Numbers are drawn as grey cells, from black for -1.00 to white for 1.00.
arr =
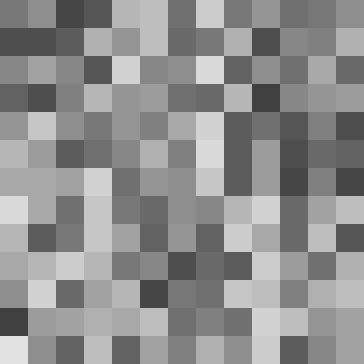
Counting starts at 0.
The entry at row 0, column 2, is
-0.45
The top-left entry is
-0.06
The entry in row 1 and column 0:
-0.39
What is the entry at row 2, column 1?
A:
0.27
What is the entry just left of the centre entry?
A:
0.17
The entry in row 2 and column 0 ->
0.06
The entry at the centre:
0.11
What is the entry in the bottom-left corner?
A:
0.77
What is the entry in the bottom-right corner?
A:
0.27
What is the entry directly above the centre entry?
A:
0.00
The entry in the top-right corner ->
0.11
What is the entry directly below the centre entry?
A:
0.11
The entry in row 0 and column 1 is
0.11

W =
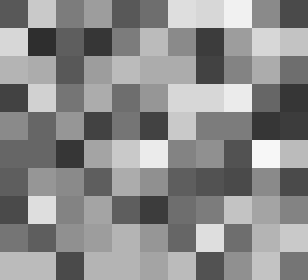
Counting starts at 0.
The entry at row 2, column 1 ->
0.35
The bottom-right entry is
-0.08
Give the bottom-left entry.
0.47
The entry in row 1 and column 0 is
0.69
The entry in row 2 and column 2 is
-0.31
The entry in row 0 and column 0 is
-0.31
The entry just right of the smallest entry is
-0.26
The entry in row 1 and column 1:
-0.64
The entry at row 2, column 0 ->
0.41
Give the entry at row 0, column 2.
-0.03
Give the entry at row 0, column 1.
0.58
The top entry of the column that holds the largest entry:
0.08
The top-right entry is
-0.42
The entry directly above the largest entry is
-0.58

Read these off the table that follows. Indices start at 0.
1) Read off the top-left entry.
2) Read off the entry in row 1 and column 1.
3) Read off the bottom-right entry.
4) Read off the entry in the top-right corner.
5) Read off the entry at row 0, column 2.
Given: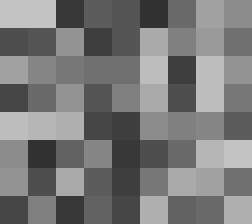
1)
0.53
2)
-0.33
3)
0.38
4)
0.10
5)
-0.56

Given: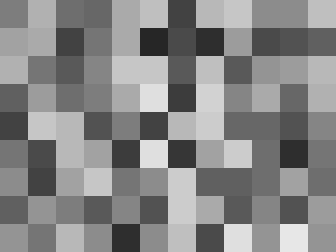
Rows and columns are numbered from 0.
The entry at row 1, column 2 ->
-0.48
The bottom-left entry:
0.16
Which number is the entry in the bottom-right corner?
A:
0.16
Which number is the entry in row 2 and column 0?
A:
0.39
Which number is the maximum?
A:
0.81
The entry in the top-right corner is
0.50
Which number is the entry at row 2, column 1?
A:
-0.08
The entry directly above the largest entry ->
-0.36
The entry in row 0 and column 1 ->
0.39
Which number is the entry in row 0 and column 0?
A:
-0.02
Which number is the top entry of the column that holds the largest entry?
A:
0.10
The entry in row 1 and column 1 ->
0.33
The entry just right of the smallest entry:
-0.42
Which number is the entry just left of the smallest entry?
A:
0.33
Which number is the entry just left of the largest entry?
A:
0.16
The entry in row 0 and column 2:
-0.14
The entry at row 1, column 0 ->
0.27
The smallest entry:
-0.70
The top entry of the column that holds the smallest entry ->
0.50

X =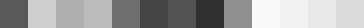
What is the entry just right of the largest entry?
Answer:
0.89
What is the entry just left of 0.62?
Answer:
-0.30
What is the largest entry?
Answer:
0.95
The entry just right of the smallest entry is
0.12

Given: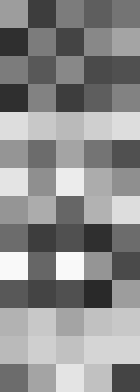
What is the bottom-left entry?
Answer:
-0.15
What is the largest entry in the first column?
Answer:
0.95
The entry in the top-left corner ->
0.23
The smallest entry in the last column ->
-0.47
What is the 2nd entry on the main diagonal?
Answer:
-0.03
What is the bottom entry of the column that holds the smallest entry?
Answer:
0.51
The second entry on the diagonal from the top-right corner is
0.07
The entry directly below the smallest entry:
0.51
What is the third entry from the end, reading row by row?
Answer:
0.79
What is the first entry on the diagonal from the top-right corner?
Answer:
-0.09
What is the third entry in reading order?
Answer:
-0.03
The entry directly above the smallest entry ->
0.17
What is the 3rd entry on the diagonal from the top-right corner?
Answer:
0.07
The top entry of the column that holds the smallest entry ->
-0.26
